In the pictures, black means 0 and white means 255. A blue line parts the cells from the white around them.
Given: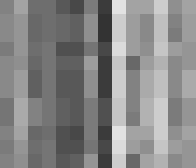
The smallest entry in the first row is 59
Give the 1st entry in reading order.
130
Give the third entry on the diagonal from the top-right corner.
191
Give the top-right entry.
163
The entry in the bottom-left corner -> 130
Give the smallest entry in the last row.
59
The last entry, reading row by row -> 149
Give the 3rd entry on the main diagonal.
104
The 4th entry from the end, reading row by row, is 163
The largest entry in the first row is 226
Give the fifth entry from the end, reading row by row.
104
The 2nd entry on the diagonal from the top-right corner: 130
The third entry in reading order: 110
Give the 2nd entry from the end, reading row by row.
137
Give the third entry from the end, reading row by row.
178

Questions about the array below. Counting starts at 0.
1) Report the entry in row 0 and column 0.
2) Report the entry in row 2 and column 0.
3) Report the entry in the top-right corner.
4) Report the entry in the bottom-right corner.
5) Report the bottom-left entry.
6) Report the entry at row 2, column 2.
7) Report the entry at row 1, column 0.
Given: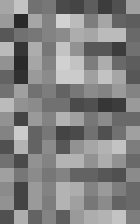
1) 166
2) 87
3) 160
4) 125
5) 80
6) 119
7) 154

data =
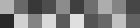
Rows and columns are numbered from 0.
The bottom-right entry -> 98
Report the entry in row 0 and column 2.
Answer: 56
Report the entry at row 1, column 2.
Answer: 132
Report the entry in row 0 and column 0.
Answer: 179
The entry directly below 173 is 104
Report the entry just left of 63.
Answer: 140

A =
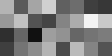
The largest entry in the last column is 201
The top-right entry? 55
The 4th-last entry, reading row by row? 75
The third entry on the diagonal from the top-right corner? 102
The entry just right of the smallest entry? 158
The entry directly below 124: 83
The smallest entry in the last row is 63
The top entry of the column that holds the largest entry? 63
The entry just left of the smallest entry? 102
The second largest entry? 208

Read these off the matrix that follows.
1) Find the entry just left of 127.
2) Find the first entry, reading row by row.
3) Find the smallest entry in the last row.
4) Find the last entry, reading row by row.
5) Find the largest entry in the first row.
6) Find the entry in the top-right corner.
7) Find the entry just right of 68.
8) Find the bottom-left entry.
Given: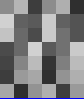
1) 53
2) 140
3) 47
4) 154
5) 181
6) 47
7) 133
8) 167

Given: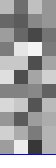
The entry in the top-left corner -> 186
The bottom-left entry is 157
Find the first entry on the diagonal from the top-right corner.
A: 150
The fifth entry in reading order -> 103
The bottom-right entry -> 180
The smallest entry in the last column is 97
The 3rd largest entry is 229
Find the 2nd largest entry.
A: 236
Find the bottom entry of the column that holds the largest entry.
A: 55
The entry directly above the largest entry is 71
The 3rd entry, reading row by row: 192
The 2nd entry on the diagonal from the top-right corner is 136
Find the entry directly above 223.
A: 200

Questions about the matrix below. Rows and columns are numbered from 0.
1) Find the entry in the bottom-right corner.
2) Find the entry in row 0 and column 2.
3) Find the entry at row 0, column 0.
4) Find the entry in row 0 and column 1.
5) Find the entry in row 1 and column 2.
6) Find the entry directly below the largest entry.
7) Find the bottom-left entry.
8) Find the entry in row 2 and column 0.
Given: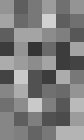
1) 180
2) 120
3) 148
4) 94
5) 120
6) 140
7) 134
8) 94

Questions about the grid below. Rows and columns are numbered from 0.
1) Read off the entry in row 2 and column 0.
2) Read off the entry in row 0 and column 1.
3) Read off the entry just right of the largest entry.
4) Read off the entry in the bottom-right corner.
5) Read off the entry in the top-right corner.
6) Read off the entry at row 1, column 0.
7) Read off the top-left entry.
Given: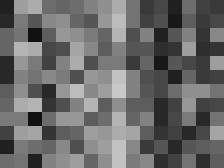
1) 101
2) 158
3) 130
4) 93
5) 58
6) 40
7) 32

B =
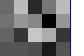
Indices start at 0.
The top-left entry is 106
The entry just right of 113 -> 150
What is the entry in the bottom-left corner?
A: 85
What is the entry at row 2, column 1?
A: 53
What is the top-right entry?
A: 186
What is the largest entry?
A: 198

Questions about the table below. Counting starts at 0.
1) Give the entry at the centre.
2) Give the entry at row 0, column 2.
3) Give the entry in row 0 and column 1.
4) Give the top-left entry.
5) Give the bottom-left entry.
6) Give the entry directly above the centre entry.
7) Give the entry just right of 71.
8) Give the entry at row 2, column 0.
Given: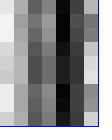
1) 109
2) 95
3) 174
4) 230
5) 208
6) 124
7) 124
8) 243

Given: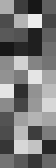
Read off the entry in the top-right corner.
96
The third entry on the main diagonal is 31
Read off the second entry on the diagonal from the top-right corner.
237
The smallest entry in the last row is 54
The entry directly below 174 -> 76
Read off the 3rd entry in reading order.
23
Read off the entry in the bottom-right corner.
104
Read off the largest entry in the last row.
116
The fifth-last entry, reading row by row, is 39
